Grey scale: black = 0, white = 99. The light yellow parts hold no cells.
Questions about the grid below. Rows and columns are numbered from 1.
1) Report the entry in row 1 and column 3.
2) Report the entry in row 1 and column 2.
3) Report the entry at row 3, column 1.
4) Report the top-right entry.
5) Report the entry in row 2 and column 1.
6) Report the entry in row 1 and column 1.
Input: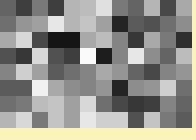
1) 47
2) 24
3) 66
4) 66
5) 43
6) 39

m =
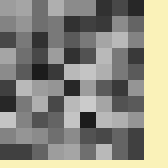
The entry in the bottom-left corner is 25
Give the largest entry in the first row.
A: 68
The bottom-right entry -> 25
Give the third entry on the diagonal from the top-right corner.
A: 64
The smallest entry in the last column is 15
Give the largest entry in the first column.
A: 76
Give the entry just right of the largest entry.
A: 64
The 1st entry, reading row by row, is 61
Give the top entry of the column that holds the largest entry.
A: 54
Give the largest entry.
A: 79
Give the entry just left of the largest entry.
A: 72
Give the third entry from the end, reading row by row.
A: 72
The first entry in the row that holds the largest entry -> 15
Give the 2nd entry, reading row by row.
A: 64
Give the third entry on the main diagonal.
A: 19
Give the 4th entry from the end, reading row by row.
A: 43
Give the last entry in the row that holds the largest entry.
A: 35
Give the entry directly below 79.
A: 11

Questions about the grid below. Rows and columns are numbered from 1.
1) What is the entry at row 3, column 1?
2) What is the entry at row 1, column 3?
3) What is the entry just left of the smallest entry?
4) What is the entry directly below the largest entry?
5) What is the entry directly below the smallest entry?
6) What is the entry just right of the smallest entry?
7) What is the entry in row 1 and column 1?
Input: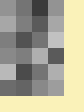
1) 49
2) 23
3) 45
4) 35
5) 35
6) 57
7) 57

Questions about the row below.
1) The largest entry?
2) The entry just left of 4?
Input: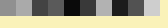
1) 80
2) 35

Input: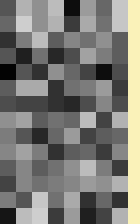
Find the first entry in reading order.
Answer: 33
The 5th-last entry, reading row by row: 23
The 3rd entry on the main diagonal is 73
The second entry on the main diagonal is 80
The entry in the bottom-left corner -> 8
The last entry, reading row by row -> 69
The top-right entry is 77
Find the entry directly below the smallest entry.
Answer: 36
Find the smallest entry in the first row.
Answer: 5
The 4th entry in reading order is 73
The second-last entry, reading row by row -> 26
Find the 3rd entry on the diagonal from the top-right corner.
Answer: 44
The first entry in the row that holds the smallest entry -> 1
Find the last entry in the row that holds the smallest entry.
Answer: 30
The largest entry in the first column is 56
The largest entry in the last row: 80
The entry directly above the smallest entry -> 33

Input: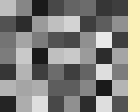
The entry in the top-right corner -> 24
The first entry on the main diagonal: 74
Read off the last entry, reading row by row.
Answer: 32
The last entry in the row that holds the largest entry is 24
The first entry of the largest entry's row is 45
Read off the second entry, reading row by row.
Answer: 52
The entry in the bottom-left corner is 14
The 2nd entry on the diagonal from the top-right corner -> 36
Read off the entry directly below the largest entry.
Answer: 17
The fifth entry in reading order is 39

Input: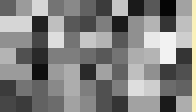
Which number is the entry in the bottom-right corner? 67
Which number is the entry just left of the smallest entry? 34
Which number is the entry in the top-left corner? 38
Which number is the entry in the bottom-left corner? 27
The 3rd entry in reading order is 83
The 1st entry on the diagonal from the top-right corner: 63
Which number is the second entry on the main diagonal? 83
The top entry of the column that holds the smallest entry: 2
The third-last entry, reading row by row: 63
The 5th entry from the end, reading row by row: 20
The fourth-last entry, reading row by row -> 63
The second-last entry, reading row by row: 10
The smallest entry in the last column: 20
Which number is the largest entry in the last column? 80
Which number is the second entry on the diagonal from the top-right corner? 20
